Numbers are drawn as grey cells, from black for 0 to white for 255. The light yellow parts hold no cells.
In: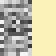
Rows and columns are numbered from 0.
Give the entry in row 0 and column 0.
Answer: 231
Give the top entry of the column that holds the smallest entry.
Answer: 215
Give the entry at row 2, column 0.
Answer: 170
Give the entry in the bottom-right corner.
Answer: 215
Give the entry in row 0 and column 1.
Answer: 215
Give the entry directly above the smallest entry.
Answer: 199
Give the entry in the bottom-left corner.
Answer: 116
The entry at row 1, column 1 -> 128
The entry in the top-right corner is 74
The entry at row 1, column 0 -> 170
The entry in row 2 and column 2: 215
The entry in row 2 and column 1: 199

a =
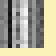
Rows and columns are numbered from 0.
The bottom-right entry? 98
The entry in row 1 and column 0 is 128
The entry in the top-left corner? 128
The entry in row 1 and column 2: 29
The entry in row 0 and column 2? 29
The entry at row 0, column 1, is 140
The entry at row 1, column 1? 152
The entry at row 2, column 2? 29
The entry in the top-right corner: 98
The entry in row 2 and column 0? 128
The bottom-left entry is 128
